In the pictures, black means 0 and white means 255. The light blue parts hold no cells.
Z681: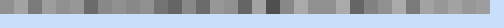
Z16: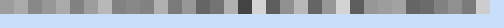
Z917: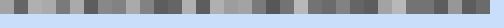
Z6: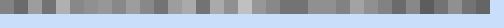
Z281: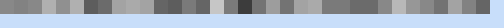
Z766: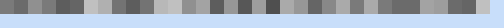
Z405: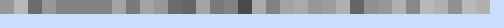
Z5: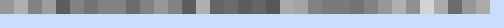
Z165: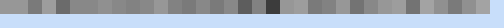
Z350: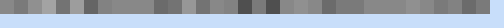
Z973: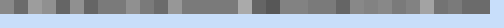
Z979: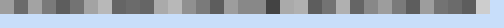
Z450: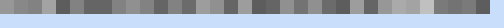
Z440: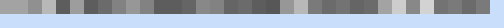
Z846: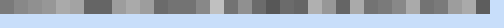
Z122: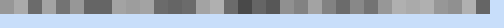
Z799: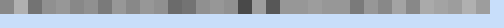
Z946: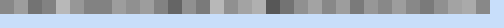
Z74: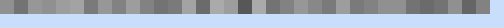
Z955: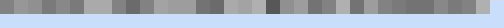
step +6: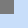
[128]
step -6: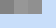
[124 145 138]
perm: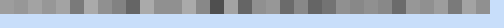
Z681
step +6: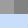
[163 136]

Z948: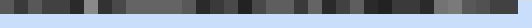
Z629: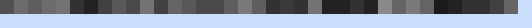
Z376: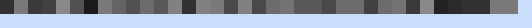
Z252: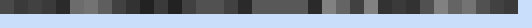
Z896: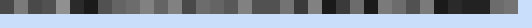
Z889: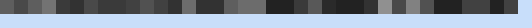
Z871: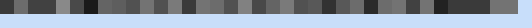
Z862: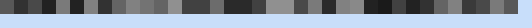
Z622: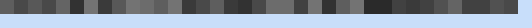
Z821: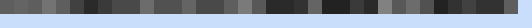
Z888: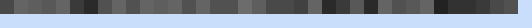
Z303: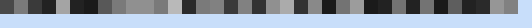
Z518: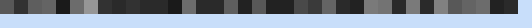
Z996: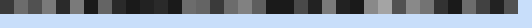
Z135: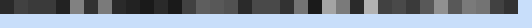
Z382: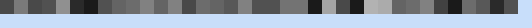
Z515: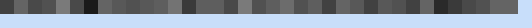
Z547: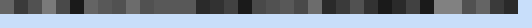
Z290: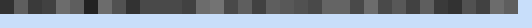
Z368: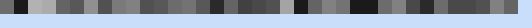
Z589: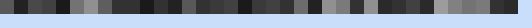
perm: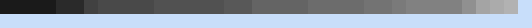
Z382
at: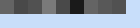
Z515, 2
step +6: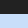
[40 40]

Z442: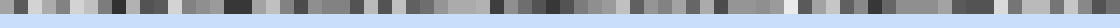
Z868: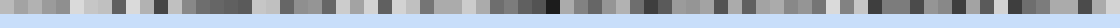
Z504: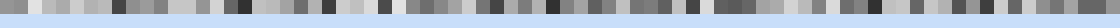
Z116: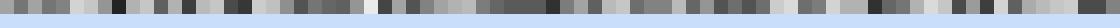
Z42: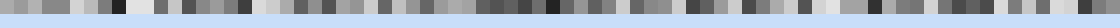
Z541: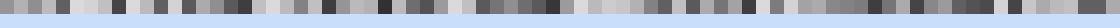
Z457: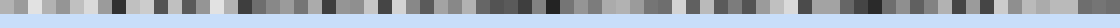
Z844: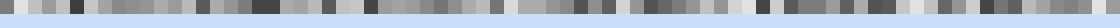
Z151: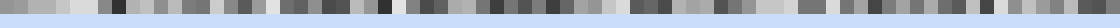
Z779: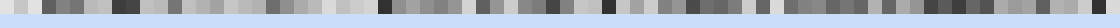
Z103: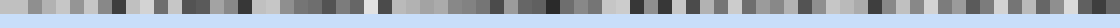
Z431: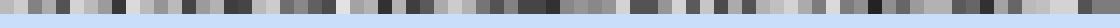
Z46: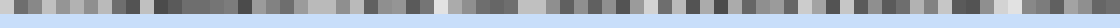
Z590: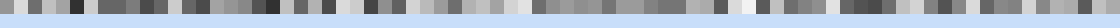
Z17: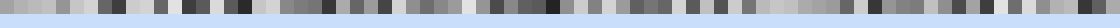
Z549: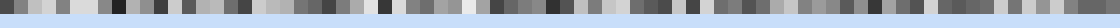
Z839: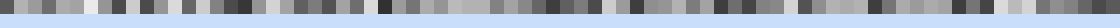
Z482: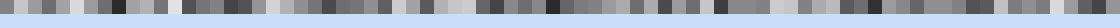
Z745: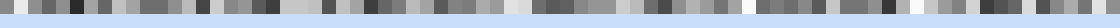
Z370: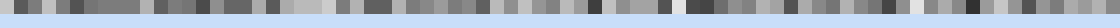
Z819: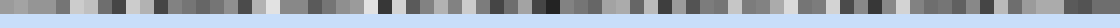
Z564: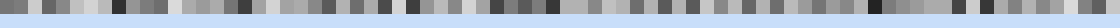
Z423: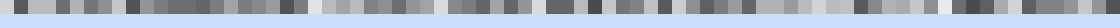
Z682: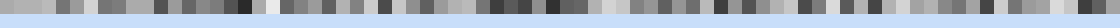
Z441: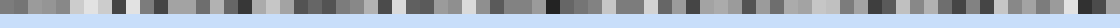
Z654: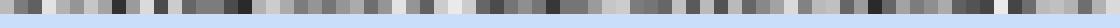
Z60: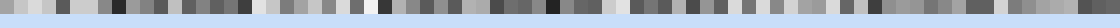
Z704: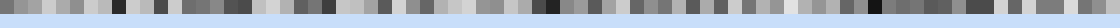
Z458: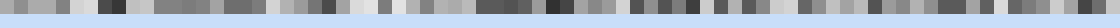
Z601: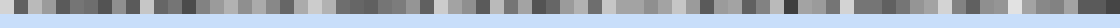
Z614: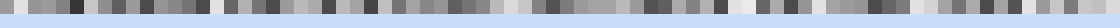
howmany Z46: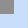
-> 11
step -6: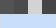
[ 77  69 205  63]
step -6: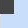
[63]
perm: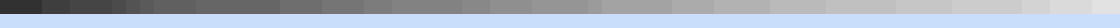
Z504

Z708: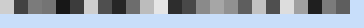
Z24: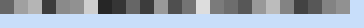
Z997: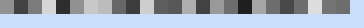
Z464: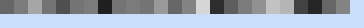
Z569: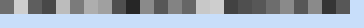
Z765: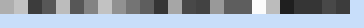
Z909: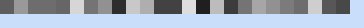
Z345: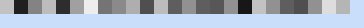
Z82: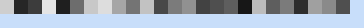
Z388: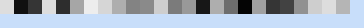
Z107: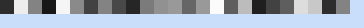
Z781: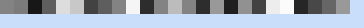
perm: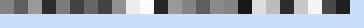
Z107
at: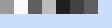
Z107, 15
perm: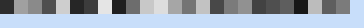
Z82
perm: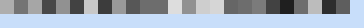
Z997
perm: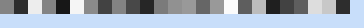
Z107

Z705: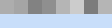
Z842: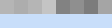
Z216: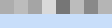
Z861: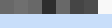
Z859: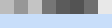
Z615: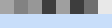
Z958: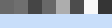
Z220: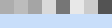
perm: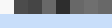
Z861
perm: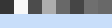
Z958
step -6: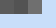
[ 85  77 105]
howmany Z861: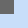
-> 3
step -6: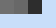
[105  98  39]
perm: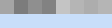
Z842

